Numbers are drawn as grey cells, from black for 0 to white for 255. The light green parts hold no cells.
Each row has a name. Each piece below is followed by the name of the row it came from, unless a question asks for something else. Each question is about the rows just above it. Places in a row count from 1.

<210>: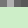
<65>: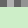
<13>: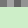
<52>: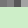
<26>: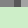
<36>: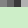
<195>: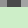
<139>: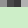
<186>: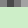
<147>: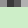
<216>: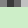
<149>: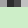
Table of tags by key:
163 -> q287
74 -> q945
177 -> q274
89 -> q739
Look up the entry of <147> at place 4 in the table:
q274
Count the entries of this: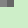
2
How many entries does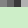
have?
4
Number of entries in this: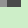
3
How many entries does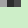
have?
3

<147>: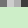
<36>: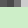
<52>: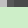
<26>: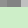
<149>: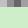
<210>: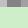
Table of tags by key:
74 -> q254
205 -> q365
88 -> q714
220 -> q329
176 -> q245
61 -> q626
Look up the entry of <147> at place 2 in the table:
q365
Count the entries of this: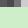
4
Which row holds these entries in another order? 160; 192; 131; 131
<210>

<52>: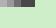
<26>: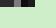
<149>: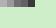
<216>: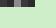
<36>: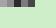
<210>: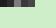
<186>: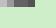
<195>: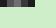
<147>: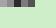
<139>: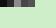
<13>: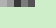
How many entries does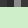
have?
4
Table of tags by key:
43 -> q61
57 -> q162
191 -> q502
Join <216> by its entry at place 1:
q162
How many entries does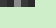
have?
5

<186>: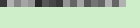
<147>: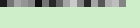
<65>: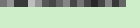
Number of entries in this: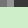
4
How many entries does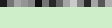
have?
16
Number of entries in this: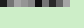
10
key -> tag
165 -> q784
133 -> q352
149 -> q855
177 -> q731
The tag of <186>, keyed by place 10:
q855
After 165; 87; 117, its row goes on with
101; 177; 101; 177
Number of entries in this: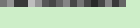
18

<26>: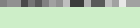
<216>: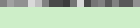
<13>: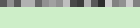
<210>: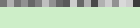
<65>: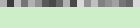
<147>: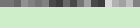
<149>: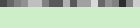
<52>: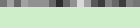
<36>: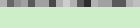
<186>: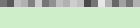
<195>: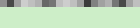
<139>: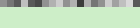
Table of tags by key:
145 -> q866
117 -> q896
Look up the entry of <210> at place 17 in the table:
q866
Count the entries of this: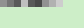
9
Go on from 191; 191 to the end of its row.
129; 89; 89; 177; 89; 161; 161; 217; 103; 145; 129; 45; 129; 205

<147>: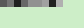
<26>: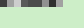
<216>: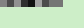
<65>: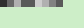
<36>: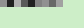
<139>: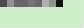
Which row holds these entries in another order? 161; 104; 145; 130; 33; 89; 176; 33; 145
<36>
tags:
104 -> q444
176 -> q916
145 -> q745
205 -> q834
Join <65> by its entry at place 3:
q916
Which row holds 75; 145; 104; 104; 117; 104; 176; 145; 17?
<139>
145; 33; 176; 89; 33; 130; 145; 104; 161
<36>
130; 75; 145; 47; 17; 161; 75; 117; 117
<216>

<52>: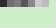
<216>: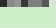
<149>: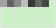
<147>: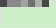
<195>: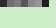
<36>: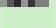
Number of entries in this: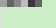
6
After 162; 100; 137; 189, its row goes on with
56; 100; 71
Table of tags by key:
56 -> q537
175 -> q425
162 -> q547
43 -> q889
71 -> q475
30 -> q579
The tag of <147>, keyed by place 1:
q475
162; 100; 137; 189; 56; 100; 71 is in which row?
<149>
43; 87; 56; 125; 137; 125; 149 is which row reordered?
<216>

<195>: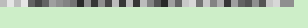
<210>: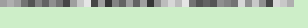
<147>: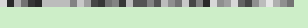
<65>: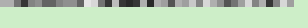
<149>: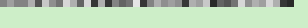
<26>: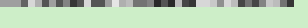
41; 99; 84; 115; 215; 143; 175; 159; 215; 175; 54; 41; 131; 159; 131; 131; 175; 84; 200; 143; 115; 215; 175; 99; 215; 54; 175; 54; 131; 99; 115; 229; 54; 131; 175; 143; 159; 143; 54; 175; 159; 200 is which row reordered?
<149>
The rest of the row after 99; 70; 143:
188; 229; 175; 143; 115
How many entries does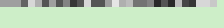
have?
31

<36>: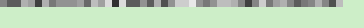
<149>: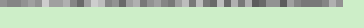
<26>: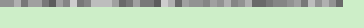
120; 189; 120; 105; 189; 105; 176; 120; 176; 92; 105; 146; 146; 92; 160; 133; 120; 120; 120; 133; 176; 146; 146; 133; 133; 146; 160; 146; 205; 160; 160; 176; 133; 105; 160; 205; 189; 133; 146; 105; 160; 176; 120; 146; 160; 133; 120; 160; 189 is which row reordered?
<149>
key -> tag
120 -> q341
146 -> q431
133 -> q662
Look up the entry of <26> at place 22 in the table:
q341
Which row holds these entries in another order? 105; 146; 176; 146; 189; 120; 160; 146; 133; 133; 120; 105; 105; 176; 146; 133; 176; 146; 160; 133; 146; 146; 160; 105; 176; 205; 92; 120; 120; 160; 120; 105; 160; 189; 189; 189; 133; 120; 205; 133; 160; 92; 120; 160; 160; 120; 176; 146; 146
<26>
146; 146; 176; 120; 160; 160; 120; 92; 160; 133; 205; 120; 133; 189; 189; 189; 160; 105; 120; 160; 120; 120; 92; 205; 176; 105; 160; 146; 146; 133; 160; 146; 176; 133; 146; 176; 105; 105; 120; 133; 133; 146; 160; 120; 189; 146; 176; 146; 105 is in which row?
<26>
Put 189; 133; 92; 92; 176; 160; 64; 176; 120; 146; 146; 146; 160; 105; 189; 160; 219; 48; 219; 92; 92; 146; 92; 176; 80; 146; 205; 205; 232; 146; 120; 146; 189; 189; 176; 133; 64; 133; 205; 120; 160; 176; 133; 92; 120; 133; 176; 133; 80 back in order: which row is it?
<36>

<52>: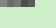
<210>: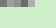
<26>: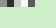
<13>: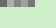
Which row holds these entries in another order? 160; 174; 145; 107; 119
<210>
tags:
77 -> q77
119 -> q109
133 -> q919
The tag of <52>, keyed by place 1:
q919
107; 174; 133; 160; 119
<13>

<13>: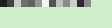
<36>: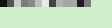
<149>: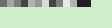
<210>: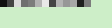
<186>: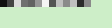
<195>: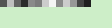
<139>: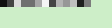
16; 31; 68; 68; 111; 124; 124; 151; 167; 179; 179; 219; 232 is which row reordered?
<210>
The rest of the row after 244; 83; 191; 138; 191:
43; 138
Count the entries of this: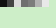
7
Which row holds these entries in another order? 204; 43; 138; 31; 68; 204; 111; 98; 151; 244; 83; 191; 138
<13>

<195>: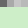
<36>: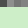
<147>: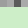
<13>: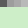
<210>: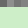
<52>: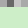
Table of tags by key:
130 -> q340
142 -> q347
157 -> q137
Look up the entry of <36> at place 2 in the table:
q347
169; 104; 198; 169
<52>
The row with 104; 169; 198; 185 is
<195>
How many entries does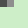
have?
2
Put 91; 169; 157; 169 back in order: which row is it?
<147>
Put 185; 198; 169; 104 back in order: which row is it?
<195>
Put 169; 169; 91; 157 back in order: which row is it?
<147>

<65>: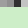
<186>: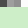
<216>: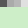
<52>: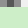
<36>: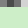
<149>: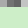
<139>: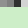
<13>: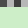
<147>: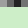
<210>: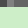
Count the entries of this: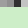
4
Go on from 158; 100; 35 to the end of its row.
114

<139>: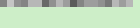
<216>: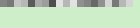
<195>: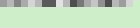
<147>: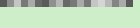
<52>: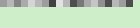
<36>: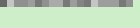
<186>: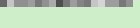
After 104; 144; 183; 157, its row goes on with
90; 132; 157; 157; 144; 120; 183; 157; 183
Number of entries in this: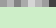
8
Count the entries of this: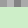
4
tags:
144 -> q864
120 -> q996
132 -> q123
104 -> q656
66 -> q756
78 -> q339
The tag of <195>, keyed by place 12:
q996
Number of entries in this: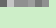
7
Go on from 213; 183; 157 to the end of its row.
66; 226; 183; 78; 120; 170; 197; 144; 78; 183; 157; 78

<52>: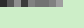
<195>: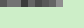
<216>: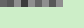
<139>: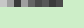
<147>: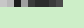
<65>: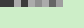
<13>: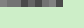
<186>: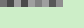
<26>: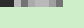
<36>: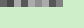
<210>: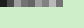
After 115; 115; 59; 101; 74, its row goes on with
88; 101; 143
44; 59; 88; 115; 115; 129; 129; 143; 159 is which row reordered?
<52>

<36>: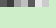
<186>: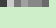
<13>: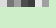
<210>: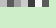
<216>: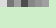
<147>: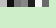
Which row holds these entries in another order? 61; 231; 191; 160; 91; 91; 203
<36>
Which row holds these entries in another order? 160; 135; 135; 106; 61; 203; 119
<186>
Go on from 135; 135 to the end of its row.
106
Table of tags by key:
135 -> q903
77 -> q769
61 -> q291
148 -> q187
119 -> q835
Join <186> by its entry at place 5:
q903
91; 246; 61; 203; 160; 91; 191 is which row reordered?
<210>
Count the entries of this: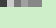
6

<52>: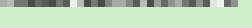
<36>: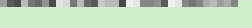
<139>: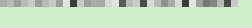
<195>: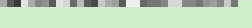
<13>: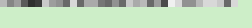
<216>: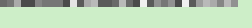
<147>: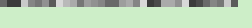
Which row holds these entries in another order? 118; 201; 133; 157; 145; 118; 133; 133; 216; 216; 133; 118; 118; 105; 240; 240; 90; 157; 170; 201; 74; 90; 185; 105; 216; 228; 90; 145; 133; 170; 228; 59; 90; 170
<195>
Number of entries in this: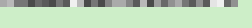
34
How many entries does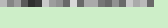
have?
22
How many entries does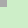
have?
1
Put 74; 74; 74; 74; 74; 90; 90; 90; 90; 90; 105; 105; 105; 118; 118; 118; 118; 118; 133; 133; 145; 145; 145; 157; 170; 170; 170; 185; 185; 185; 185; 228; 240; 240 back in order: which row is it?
<216>
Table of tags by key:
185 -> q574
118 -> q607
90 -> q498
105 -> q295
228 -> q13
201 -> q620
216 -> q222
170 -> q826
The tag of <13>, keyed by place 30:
q222
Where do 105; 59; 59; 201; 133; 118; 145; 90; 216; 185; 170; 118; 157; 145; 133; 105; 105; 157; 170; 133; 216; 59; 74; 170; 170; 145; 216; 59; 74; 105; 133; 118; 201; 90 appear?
<147>

